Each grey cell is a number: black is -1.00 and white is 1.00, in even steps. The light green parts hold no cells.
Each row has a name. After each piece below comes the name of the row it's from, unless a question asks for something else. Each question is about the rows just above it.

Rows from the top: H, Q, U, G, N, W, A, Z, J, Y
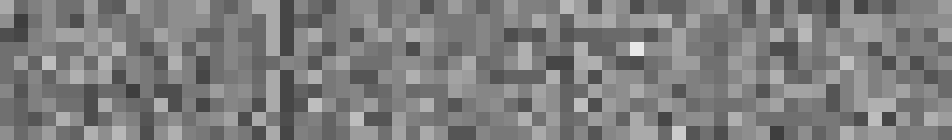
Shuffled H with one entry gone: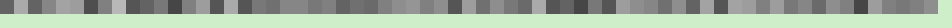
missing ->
[-0.28]
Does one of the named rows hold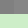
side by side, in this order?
yes
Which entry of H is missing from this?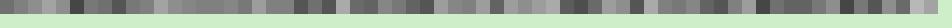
[0.17]
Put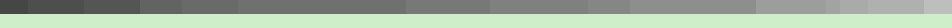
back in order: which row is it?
Z
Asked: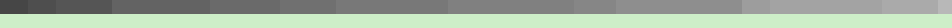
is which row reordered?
U
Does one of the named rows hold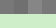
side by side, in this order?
no
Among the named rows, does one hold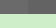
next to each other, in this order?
no

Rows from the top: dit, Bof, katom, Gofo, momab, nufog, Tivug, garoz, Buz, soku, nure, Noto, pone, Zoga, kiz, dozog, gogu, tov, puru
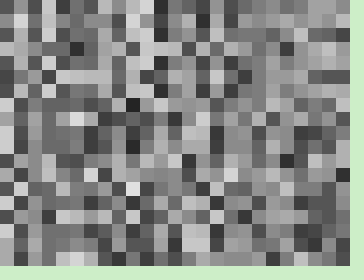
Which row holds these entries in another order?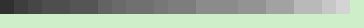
dit
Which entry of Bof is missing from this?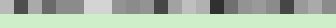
[0.04]
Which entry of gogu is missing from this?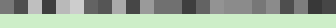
[-0.28]
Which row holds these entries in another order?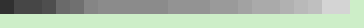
Bof

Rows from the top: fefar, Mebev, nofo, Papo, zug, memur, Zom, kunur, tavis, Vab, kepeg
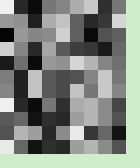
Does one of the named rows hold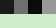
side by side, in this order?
yes
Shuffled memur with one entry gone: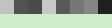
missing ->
[-0.02]
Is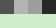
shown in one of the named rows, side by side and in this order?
yes
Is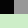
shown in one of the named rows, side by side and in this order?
yes
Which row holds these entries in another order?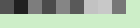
memur
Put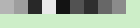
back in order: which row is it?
kepeg

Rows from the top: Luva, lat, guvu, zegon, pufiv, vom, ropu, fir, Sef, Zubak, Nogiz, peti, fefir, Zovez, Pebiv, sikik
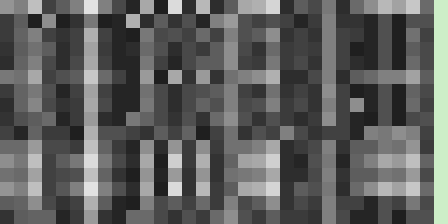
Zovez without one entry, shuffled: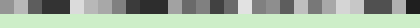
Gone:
[-0.32]
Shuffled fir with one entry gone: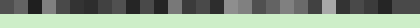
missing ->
[0.05]
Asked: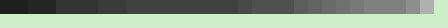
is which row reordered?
guvu
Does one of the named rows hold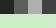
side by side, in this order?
no
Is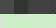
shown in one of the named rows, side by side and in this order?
yes

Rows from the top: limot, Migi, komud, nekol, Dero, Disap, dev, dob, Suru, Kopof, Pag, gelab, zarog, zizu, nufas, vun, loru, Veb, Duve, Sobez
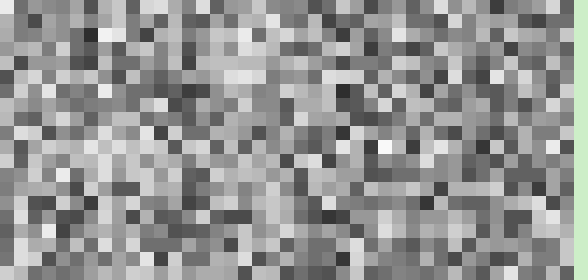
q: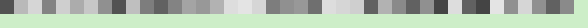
Disap
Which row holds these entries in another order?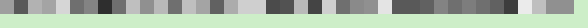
dev
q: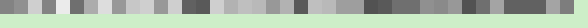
zarog

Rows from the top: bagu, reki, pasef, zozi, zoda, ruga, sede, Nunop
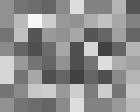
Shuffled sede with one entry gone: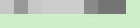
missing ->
[-0.03]
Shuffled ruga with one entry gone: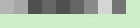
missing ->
[-0.49]
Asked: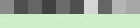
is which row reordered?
zozi

